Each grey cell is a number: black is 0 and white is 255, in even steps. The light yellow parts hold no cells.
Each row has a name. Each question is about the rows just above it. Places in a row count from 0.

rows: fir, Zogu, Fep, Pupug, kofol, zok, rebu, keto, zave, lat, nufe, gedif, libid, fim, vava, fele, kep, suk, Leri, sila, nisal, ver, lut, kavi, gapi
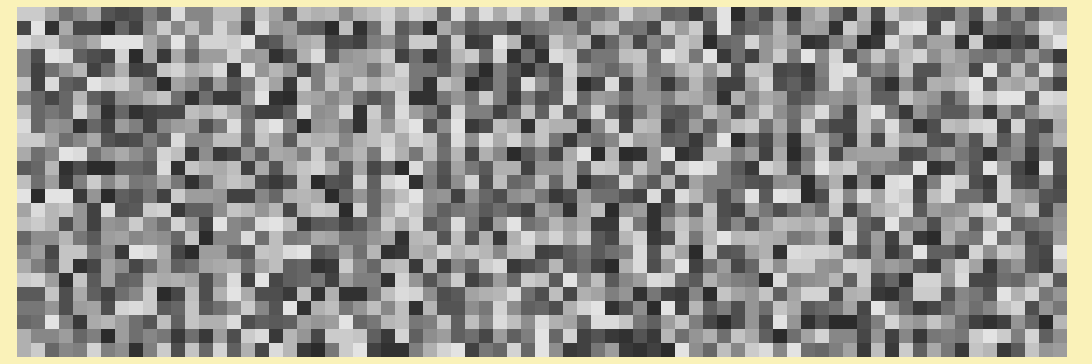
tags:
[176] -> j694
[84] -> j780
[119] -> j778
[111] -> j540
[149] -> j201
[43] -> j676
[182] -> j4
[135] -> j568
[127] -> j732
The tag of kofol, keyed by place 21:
j732
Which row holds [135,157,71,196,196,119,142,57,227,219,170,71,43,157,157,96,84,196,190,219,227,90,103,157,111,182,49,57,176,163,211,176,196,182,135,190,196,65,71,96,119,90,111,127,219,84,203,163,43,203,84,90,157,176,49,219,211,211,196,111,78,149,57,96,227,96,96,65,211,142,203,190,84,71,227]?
suk
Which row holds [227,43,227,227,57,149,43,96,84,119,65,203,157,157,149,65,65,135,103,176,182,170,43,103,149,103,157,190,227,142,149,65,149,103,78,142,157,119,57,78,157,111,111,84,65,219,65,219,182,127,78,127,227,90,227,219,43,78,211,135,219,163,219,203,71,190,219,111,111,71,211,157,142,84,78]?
fim
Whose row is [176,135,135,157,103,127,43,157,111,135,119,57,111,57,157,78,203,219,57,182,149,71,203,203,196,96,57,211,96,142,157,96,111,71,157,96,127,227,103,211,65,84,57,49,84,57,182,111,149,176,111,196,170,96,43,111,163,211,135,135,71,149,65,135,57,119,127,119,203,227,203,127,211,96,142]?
kavi
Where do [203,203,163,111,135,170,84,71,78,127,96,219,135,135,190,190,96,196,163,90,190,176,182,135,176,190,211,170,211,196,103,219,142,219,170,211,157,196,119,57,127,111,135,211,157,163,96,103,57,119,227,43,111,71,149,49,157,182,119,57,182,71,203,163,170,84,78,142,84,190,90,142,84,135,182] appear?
lat

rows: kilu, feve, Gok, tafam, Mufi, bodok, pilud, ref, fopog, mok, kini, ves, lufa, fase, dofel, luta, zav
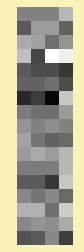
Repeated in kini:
[155]
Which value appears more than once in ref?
[111]
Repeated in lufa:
[90]
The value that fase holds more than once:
[136]
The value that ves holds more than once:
[124]
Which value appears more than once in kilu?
[130]
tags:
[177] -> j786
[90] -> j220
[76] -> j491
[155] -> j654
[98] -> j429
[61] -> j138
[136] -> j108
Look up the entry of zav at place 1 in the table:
j220

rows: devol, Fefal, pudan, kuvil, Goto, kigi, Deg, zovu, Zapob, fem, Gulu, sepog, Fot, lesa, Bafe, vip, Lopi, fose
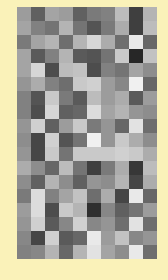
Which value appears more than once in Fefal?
[116]
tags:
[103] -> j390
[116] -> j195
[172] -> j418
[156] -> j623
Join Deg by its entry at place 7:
j418
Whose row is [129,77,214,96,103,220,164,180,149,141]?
zovu
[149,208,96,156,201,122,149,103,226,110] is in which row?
Zapob
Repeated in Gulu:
[201]
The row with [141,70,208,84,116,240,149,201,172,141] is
fem

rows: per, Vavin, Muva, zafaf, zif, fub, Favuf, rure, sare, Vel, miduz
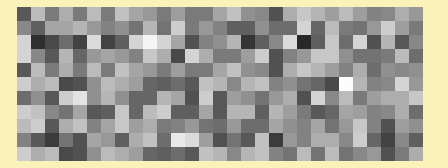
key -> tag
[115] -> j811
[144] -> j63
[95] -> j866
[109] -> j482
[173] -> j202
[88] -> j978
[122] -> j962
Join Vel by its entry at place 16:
j978
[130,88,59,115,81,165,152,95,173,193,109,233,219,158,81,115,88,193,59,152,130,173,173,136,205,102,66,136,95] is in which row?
Vel
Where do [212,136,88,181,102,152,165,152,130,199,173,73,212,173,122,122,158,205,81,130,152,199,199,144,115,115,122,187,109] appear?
zafaf
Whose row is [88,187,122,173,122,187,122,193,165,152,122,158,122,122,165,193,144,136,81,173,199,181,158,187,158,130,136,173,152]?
per
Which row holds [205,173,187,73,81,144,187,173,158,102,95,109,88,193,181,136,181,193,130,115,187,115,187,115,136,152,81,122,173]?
miduz
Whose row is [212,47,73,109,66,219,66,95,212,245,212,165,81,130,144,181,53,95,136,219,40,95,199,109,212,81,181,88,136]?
Muva

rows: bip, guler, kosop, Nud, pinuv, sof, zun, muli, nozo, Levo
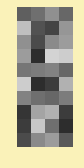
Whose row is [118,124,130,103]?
pinuv
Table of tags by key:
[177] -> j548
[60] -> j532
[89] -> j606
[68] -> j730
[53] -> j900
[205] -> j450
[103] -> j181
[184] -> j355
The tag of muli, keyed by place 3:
j532
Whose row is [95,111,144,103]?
bip

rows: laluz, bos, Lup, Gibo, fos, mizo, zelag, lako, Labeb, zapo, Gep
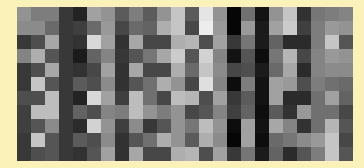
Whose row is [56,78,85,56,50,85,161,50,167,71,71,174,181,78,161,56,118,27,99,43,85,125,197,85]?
Gep
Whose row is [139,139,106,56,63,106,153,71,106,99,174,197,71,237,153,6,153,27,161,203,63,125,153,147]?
bos
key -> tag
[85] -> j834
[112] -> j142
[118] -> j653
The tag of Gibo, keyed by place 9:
j653
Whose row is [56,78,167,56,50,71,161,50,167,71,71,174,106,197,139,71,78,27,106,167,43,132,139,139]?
fos
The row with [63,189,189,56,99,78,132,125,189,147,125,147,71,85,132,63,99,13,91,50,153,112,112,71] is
lako
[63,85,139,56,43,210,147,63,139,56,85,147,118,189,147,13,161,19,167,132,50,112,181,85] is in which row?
Labeb

